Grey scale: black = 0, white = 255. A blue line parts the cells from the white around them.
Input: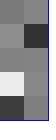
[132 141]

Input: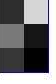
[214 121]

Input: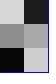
[ 28 142]

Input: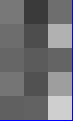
[110  77 102]

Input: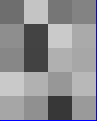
[131 202  66 201]

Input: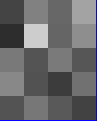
[163 101  84 136]
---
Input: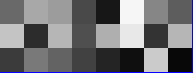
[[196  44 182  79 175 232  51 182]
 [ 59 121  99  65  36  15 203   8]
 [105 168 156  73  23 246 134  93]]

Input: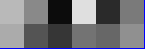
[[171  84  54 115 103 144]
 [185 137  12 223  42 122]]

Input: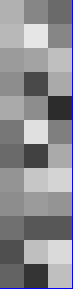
[[ 99  52 191]
 [106  65 170]
 [141  73 170]
 [112  87  87]
 [177 134 106]
 [170 141  44]
 [141 155 148]
 [155 163 191]
 [ 79 191 218]
 [148 198 212]
 [119 224 127]
 [184 230 134]]

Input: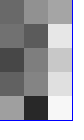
[[159  40 247]
 [113  91 231]
 [ 71 126 200]
 [ 97 132 224]
 [105 145 165]]

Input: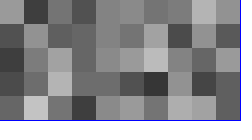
[[154  62 116  81 131 138 116 124 180 146]
 [ 75 109 180 109 109  81  54 146  69  95]
 [ 62 124 162 102 138 154 187 131 102 154]
 [ 81 146  95 102 131 116 162  75 146  89]
 [102 195 116  62 138 154 116 174 162  95]]

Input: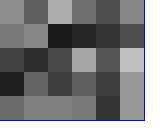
[[ 67  45  73 165  85 193]
 [142  93 171 112  79 134]
 [ 31  99  60  93  60 150]
 [105 127 127 120  53 150]
 [120 134  24  38  53  79]]

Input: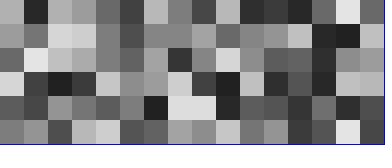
[[177  40 177 156 105  65 184 125  71 184  47  59  40 105 228 105]
 [214  65  33  59 198 141 156 206  65  33 192  47  84  40 192 184]
 [ 92  71 148 117  92 125  33 221 221  40  92  84  53 111  47  78]
 [156 117 214 206 125  78 133 133 163 105 133 148 192  40  33 192]
 [125 148  78 184 206  84  98 163 141 198 117 148  59  84 228  71]
 [105 228 192 171 125  98 163  53 133 214 141  92  98  47 141 156]]

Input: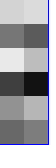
[[ 63  18]
 [118  91]
 [104 125]
 [146 182]
 [233 189]
 [211 219]]
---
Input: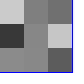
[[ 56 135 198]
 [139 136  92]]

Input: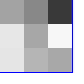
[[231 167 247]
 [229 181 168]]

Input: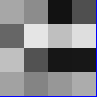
[[102 229 191]
 [192  82  22]]

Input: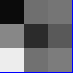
[[135  43  89]
 [237 113 124]]

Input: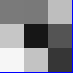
[[198  22  84]
 [246 195  54]]

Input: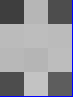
[[187 189 187]
 [184 181 189]]

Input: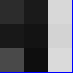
[[ 24  19 211]
 [ 73  14 218]]

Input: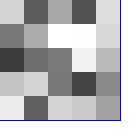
[[120 172 255]
 [ 60 110 123]]

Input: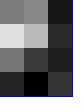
[[224 185  43]
 [118  58  31]]
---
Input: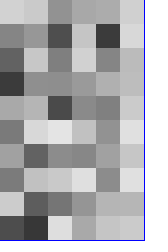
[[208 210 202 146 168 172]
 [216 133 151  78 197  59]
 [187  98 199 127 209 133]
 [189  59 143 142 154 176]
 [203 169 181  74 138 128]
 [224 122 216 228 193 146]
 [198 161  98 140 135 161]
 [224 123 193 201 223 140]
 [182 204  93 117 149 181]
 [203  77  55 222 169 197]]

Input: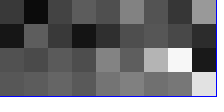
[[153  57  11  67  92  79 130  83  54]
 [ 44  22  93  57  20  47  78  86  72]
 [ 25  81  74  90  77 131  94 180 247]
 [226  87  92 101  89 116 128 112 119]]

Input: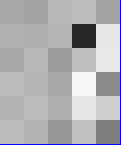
[[163 168 163 184 190]
 [231 177 176 180  39]
 [232 169 184 156 191]
 [139 187 181 169 247]
 [206 178 187 175 229]
 [127 187 179 151 193]]

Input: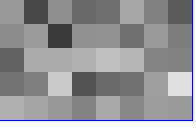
[[ 91 153  72 143 105 111 167 129]
 [125 140 155  58 145 146 112 154]
 [130  98 171 171 177 192 182 132]
 [224 115 127 202  83 106 113 159]
 [154 176 165 152 131 169 136 157]]

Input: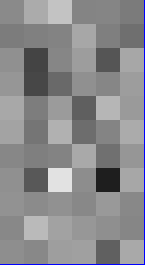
[[123 138 171 195 132 133]
 [111 124 128 131 167 127]
 [167 144  68 134 157  85]
 [157 150  71 105 144 134]
 [154 168 125 155  95 182]
 [171 163 117 177 109 132]
 [150 135 127 131 169 112]
 [167 144  88 226 141  30]
 [136 146 139 145 136 153]
 [134 136 186 162 151 143]
 [169 142 136 158 160  96]]

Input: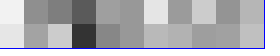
[[182 242 143 126  90 159 152 229 155 204 148]
 [192 230 163 204  51 135 152 185 178 158 161]]

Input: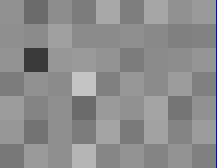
[[153 146 106 141 124 168 126 166 145]
 [131 142 139 160 139 139 142 136 129]
 [150 147  57 151 153 147 124 139 141]
 [127 123 144 138 197 128 152 139 155]
 [145 155 132 143 106 153 146 164 118]
 [155 151 115 143 124 164 121 163 133]
 [127 119 154 142 182 134 148 132 148]]

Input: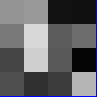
[[ 16 148 153  18]
 [109 121 216  92]
 [  5  69 207  89]
 [181  79  48  60]]
